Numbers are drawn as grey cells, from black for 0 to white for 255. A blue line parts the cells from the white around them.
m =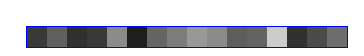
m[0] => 57
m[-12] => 139
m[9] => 139
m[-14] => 48
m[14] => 75

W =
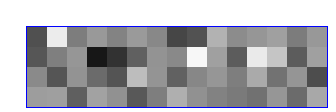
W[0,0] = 80
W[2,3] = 107
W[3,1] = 159
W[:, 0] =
[80, 86, 138, 157]
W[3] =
[157, 159, 95, 162, 145, 88, 126, 175, 145, 130, 122, 113, 150, 107, 168]
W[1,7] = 137
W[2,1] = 85
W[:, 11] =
[150, 234, 170, 113]
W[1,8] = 247
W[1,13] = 92
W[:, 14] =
[152, 160, 77, 168]
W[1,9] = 160
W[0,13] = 124
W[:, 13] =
[124, 92, 149, 107]

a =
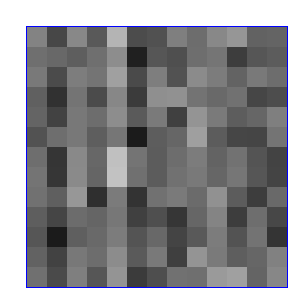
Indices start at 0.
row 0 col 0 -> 131
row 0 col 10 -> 150
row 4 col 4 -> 141
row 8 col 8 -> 107
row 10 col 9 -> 124
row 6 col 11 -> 84
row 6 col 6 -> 92
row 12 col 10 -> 160
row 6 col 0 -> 110
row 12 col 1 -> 74
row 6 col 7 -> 109
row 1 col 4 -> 141
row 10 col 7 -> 68
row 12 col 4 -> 148
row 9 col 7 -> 54
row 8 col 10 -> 92
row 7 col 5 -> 112
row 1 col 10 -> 61
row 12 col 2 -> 127
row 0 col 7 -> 127
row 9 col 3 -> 101
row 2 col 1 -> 75
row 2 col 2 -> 125
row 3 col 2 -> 116
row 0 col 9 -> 136
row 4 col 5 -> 90
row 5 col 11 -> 69
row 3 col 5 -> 59
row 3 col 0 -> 96
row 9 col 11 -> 110
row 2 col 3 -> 116
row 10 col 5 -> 84
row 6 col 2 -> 137
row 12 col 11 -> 100

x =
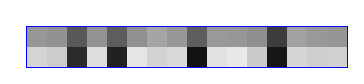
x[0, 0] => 151
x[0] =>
[151, 146, 88, 147, 93, 144, 165, 152, 94, 153, 151, 143, 61, 161, 153, 150]
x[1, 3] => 221
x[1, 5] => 229
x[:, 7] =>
[152, 217]
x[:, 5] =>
[144, 229]
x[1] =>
[213, 204, 42, 221, 33, 229, 211, 217, 18, 225, 233, 203, 22, 213, 207, 209]

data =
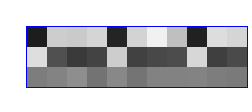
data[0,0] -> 29
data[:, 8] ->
[33, 215, 131]
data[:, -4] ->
[191, 76, 130]
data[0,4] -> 36
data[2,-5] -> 130
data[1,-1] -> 74
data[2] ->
[125, 131, 142, 115, 136, 116, 130, 130, 131, 125, 122]
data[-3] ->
[29, 205, 202, 213, 36, 211, 241, 191, 33, 221, 213]
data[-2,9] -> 63

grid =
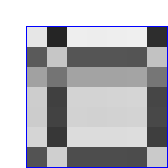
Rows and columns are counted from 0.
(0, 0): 230
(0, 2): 238
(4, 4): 210
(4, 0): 204
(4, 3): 209
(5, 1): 55
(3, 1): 64
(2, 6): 118
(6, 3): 77
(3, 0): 205
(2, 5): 164
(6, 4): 77
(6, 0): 83
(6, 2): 77

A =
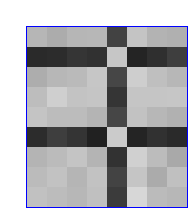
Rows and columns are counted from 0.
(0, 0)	182
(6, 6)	188
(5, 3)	33
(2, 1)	183
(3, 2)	195
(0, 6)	179
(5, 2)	52
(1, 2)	53
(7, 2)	181
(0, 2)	182
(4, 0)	196
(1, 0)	42
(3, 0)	189
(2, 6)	191
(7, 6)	171
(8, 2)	183
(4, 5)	194
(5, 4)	203
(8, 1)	188
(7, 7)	192
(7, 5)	197
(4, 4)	70
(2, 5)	206

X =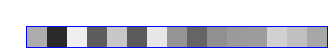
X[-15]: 173
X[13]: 192
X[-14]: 42
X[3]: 93
